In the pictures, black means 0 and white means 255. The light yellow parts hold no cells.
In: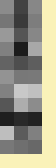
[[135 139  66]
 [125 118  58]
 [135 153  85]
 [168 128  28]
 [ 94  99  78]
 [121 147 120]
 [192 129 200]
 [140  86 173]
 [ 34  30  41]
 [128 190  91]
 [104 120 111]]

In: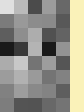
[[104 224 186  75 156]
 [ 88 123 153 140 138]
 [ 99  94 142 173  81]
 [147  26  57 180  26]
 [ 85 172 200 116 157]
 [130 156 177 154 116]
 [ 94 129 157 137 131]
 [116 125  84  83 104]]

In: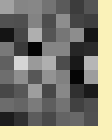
[[ 84 162 133 135 115  90  60]
 [ 62  81  79 131  77 142  68]
 [ 21  20  71 175  85 118 141]
 [ 42 121  58   4 133 133  38]
 [182  96 213 154 175  76  24]
 [157 110 143  87 147 129   5]
 [ 26  71  87 158  71 136  48]
 [ 78 108 101 123  94 115  65]
 [ 80  28  48  92  73 100 104]]

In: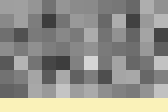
[[145 159 160 149 114 149 139 138 122 119 104 174]
 [183 137 160 125  61 116 153 147 104 173  65 153]
 [ 68 111  81 122 117 136 122 172 115 146 100 164]
 [ 94 141 123 144 126 119 136 146 122 115 110 153]
 [194  88 180 116  70  61 129 213 119 164 103 117]
 [128 114 127 165  91 169  97 126  78 165 168 103]
 [193  99 104 168 153 196 157 170 142 129 122 146]]

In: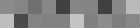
[[186 138 133 112 135  65 133 132  64 136]
 [135 190  75 132 129 129 196 128 140 126]]

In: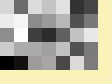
[[ 70 214 108 220 196 225  51]
 [121 236 245 139 154 183  81]
 [232 141 253  63  44  96 194]
 [122 204 171 170 160 193  81]
 [124   0  17 156 166  72 218]]

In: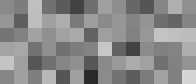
[[144 138 125 191 113  91  67 111 160 142 103  85 134 175]
 [132 149  94 189 160 173 122 157 138 150 132 148 110 100]
 [188 117 130 162 144 161 169  98 159 150 129 151 195 191]
 [174 163 167 114 143 112 125 131 199  99  66 139 128 132]
 [147 196 160  86 112 133 143  87 138 154 172 161 113 129]
 [212 133 160 127 183  85 160  42 139 115  93 124 161 128]]

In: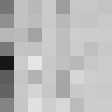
[[195 117 194 184 202 157 199 199]
 [201 143 194 188 201 184 197 196]
 [203 183 186 163 204 190 205 204]
 [200 121 195 194 203 189 203 191]
 [203  22 203 229 200 192 184 199]
 [204  93 197 178 202 167 214 205]
 [201  99 199 212 198 166 200 203]
 [204 132 198 224 206 215 187 204]]

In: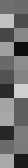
[[107 110]
 [ 76 194]
 [135  70]
 [ 15 160]
 [141 105]
 [132  82]
 [207  42]
 [ 94 164]
 [ 95 168]
 [124  39]
 [123 107]
 [ 27 169]]
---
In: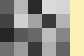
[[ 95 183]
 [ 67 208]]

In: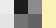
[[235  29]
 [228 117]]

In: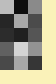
[[189  14]
 [ 38 169]]

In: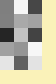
[[127 246]
 [128 169]]

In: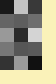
[[ 25 195]
 [101  94]]

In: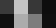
[[ 58 195]
 [ 16 172]]

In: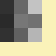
[[ 49 104]
 [ 42 119]]

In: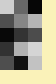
[[207 103]
 [ 79 134]]

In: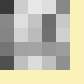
[[ 57 205]
 [136 222]]
